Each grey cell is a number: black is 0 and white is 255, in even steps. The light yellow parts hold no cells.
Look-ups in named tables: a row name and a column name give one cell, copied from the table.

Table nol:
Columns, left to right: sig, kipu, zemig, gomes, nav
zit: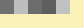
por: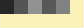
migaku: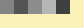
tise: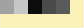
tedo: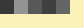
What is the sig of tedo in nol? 56
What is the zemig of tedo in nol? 88
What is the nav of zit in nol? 193
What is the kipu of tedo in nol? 148
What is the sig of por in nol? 39
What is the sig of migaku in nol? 131
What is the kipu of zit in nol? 190
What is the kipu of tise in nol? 198
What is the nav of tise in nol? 90
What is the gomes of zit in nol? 94
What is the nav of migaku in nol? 64
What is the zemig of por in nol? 146
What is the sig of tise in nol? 162
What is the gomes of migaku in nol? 182
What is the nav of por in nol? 129
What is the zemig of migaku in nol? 140
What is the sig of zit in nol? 112
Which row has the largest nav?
zit

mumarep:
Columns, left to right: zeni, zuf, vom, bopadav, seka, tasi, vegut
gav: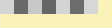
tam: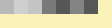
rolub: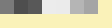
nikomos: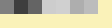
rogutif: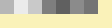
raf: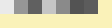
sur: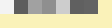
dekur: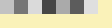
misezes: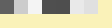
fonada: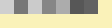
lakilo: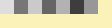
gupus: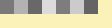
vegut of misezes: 224
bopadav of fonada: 134
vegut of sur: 99
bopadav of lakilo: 101
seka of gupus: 125
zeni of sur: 243
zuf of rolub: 78
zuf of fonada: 119
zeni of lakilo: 221
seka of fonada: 172
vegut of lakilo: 151
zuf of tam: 207
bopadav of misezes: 79
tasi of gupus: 203
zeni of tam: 184
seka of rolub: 235
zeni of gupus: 121
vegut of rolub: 165

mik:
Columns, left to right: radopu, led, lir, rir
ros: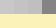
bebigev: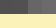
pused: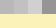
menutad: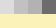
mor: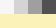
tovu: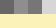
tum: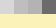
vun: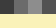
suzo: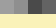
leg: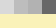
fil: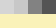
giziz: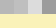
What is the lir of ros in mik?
191
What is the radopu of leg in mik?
217
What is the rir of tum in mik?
107
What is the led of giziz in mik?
191
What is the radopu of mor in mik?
246
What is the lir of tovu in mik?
118
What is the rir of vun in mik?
82
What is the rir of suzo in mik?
99
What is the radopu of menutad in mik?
220
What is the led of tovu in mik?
142
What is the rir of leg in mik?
104
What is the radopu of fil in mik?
213
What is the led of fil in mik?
200
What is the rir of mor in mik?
81

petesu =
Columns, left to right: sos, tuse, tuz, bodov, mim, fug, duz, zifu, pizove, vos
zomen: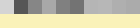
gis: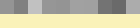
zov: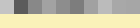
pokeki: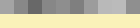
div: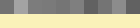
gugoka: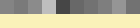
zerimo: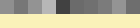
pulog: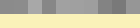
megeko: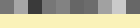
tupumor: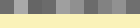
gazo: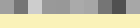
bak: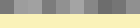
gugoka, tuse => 122
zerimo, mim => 65
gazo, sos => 159
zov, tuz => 136
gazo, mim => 152
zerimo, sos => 143
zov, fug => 125

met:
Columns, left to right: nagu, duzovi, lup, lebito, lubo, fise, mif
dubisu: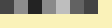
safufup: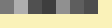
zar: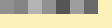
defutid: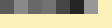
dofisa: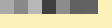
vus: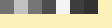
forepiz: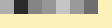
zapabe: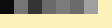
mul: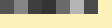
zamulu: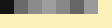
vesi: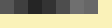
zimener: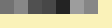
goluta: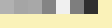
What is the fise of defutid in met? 36
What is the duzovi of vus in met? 193
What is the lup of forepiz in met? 132
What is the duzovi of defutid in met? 137
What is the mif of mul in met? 74
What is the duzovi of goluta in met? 165
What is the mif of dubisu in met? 67
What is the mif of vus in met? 49

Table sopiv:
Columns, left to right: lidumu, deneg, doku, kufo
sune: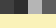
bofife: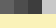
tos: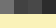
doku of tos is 72
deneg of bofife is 77
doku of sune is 181
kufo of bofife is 200
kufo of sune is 93
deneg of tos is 66
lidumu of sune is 64
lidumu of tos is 113
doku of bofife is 61
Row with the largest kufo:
bofife

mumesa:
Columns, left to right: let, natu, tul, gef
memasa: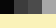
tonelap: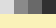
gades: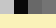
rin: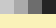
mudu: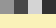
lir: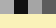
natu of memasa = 60
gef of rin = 36
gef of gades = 116
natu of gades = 9
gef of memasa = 167
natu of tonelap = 138
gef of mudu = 49
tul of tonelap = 105
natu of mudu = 72
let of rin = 201
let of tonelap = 221
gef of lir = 92
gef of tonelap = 49
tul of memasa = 75
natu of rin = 170
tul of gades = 104
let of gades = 198
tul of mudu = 212
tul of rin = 109
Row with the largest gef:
memasa

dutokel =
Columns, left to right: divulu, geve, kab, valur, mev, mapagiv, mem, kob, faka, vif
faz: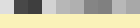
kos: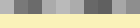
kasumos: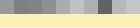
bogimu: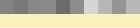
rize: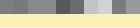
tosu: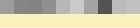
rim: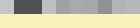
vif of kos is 142
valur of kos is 171
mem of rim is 168
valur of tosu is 143
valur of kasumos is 143
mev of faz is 183
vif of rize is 154
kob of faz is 128
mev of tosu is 183
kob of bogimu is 182
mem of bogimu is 213
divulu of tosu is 157
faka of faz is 184
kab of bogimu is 136
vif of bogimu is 184
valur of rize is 137
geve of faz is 72
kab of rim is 80
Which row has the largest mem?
bogimu

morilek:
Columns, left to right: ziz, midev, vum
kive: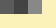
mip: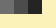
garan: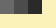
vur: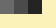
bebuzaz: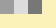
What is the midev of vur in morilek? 75
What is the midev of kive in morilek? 67
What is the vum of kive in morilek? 136
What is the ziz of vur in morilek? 106
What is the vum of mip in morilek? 36
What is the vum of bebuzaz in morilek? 119
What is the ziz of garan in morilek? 105
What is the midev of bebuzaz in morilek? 220
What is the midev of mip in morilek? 76
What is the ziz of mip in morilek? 110

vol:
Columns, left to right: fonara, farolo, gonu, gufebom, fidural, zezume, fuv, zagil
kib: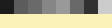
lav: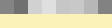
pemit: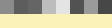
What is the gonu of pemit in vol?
101
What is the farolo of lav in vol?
112
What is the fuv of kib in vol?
49
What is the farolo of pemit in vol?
93
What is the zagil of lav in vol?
130
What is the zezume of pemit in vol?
82
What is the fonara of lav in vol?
132
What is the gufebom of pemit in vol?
189
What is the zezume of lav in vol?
200
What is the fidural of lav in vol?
198

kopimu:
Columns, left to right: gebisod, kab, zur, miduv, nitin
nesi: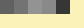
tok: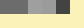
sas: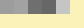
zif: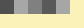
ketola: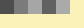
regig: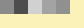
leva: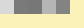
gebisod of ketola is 78
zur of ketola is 166
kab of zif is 167
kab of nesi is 115
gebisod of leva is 217
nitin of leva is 131
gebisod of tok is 108
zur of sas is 111
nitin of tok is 67
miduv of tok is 155
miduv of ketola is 97
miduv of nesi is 137
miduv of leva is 181
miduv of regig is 163
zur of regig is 209
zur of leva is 119
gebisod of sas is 157
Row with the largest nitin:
sas

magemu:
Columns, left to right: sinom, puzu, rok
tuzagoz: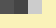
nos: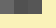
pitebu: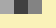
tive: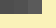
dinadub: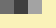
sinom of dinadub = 110
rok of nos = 86
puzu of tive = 81
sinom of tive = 78
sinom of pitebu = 168
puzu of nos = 81
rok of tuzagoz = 204
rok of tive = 90
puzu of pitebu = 64
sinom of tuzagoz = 82
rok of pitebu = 131
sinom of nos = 103
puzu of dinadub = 63
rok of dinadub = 163
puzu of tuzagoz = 69

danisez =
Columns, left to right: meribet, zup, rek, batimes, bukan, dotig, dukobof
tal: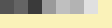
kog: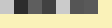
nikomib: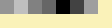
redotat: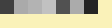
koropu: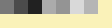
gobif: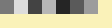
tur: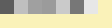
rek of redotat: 179
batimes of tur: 155
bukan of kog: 203
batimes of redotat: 193
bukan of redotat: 81
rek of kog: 94
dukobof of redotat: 36
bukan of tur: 202
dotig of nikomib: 66
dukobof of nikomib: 158
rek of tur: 160
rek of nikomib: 129
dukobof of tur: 231
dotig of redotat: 171

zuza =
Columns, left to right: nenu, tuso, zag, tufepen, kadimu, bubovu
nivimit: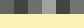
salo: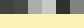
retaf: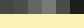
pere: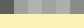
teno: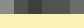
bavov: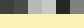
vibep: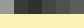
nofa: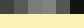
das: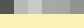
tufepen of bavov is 200
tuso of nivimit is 67
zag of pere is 177
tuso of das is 185
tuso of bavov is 75
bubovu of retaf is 30
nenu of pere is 94
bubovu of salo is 130
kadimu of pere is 174
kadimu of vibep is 80
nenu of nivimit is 101
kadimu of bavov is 38
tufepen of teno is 82

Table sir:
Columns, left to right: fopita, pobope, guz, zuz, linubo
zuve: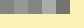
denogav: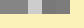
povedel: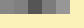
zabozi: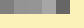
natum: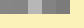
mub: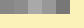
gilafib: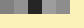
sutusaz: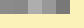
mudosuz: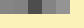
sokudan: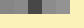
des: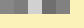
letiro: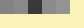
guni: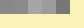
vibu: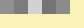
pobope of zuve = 151
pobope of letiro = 137
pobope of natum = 133
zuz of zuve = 171
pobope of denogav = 133
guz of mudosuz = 77
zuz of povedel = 124
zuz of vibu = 116
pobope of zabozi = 148
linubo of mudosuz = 148
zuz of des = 111
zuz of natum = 131
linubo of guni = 119
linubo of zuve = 115
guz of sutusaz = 174

